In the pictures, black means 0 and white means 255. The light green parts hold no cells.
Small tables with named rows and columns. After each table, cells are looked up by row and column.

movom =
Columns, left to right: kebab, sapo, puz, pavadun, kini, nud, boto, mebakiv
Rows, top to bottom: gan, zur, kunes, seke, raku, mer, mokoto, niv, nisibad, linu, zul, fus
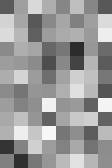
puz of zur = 88
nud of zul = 169
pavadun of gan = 174
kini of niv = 148
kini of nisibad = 165
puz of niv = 143
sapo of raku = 152
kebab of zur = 211
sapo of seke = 174
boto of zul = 115
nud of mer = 207
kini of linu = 118
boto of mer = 192
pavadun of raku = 77
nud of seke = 44
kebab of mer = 173
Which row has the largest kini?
fus

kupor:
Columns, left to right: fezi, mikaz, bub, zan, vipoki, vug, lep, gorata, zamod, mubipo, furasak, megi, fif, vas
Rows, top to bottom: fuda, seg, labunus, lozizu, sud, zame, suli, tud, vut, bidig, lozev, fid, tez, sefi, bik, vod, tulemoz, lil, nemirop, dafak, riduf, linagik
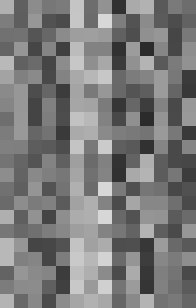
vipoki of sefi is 115
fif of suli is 101
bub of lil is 69
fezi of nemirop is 184
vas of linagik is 101
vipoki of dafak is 60
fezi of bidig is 124
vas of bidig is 57
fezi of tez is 141
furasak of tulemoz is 179
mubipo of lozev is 89
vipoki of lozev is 77

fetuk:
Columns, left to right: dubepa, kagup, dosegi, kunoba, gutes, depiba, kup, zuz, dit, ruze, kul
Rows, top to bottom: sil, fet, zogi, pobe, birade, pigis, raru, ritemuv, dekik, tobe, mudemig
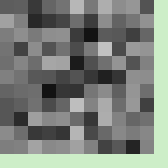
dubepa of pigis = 128
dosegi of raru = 110
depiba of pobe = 76
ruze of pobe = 154
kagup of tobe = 110
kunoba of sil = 101
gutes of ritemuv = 101
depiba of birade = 27
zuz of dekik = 173

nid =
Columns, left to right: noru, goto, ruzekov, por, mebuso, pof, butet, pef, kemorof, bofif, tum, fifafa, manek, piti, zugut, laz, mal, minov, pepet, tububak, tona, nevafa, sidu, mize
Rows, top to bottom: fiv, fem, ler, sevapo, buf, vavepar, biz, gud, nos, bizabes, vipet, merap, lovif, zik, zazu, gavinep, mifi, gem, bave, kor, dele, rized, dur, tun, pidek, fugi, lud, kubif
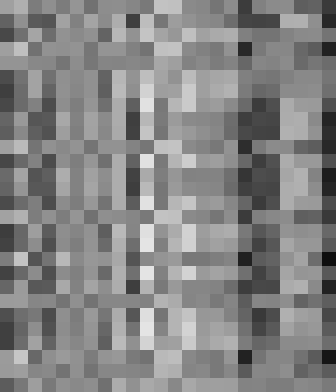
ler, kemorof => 183
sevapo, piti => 138
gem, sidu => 151
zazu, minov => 102
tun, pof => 127
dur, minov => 100
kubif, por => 121
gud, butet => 149
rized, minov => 92
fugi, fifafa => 185
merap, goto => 105
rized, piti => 133
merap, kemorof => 173
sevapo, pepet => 121
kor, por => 79
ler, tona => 131
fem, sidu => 143
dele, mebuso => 169
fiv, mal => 140

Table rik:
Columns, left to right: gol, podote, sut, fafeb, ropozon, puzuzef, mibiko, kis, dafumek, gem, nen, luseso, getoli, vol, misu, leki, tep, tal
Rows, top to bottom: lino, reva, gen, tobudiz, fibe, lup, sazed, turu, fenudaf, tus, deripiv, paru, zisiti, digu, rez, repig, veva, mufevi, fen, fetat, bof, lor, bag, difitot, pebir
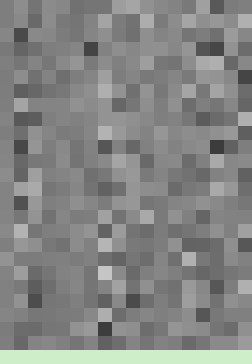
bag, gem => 125
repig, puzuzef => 124
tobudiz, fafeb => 126
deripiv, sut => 149
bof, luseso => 118
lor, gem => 75
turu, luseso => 126
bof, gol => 129
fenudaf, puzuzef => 129
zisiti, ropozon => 132
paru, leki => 169
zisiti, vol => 114
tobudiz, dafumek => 142
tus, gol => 126
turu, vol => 109
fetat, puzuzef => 133
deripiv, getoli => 130
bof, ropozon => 126
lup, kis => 159
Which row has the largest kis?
fetat

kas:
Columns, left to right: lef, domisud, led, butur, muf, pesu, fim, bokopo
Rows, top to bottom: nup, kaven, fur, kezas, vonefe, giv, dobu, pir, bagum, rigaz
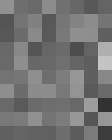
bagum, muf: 124
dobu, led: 139
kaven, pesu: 131
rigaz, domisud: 101
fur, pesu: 143
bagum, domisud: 123
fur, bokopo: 95
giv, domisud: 118
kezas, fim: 99
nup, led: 105
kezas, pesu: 77
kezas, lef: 104
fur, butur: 89
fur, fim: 142

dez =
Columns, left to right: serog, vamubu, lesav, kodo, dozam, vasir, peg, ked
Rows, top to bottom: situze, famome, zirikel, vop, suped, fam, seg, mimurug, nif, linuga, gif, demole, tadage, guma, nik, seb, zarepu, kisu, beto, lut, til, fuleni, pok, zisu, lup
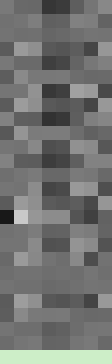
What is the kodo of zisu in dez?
93
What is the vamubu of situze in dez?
105
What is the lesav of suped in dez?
106
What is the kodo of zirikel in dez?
102
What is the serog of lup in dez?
108
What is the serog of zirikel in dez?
115
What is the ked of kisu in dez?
83
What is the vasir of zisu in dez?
109
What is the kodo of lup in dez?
100
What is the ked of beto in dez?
114
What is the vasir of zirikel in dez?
111
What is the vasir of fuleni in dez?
92
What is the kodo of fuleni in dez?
88
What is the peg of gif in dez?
139
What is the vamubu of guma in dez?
115
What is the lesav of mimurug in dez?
143
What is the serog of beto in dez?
105

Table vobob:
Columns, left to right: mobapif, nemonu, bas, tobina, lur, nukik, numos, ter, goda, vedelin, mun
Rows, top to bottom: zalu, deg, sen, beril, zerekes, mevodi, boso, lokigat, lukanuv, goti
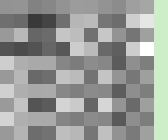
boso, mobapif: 208
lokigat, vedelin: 106
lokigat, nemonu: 195
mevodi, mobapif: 153
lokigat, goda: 148
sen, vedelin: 117
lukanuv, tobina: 170
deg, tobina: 68
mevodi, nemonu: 183
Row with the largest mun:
beril

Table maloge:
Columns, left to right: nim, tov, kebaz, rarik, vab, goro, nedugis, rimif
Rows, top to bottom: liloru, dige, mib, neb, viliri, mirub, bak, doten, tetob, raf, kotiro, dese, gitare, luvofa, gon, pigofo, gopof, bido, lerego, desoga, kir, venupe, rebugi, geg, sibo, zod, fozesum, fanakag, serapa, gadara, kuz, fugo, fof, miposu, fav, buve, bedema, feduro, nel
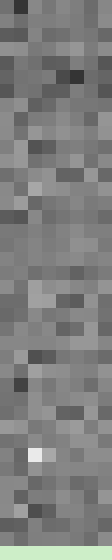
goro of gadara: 96
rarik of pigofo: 109
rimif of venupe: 111
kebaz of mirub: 118
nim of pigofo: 92
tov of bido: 125
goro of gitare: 100
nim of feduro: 94
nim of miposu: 121
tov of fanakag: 66
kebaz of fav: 104
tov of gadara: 121
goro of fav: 107
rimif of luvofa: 146
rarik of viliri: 93
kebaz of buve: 125
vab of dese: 131
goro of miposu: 134

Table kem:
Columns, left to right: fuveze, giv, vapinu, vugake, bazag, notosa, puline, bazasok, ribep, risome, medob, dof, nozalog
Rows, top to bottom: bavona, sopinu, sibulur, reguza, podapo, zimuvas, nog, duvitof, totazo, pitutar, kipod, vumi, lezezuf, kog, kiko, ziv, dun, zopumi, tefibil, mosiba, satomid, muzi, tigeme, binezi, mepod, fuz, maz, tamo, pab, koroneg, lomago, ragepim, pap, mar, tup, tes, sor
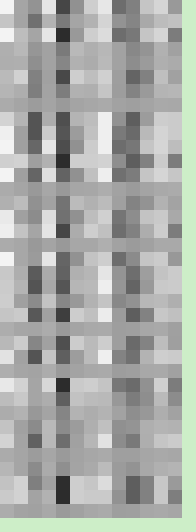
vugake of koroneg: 164
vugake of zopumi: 164
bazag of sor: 154
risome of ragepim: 121
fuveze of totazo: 211
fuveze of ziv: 233
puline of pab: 187
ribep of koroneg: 162
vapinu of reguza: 150

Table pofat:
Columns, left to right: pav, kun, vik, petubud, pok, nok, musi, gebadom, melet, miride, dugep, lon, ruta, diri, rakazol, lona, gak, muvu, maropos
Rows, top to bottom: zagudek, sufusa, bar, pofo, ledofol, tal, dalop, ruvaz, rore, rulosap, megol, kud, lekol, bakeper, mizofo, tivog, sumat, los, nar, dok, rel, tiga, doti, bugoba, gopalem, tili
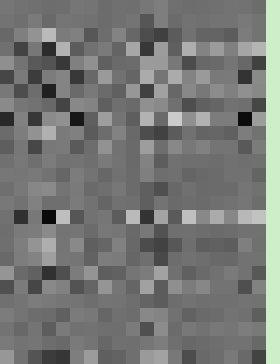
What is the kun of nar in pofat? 125
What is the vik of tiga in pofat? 124
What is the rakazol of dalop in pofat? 120
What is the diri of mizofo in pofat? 109
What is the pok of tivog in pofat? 190
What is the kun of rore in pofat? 129
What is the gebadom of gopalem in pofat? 103
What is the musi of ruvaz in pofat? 131
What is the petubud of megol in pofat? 120
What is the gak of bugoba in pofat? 117
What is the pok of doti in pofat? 96
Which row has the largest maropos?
tivog

